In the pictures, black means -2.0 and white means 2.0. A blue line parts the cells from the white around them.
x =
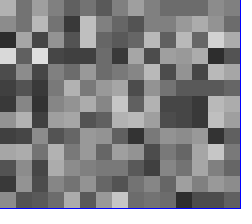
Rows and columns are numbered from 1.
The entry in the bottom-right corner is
-0.5
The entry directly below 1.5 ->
-0.9
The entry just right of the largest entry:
-0.9
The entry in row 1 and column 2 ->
-0.2
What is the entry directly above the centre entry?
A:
0.6
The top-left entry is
0.8
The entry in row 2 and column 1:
0.2
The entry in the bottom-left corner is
0.2
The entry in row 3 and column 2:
0.6
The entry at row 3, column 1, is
-1.3
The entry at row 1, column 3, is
0.5
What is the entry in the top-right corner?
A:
0.0
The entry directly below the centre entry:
0.8
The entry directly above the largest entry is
-0.9

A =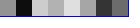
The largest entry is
1.5
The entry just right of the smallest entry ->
1.2

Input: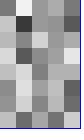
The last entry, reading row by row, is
1.2
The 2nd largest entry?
1.6
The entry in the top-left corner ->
-0.1
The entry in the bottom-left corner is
1.0
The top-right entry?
-0.1
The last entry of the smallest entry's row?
-0.6
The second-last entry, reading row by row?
-0.2
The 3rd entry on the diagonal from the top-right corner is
1.3
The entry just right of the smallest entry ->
0.4
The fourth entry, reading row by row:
0.7
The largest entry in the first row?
1.8
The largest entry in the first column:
1.4

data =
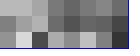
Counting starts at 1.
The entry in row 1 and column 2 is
0.9
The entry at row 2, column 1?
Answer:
0.0
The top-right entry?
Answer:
-0.3
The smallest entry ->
-1.2
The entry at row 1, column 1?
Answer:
0.9
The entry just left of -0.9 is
-0.5
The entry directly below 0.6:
0.8

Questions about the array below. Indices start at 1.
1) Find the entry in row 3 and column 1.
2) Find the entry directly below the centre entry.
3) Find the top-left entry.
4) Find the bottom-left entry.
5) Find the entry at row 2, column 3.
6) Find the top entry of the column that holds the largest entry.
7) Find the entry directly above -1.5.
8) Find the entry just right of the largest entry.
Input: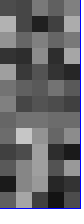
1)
0.3
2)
-0.2
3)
-0.8
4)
-0.5
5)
-1.5
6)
-0.9
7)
-0.1
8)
0.3
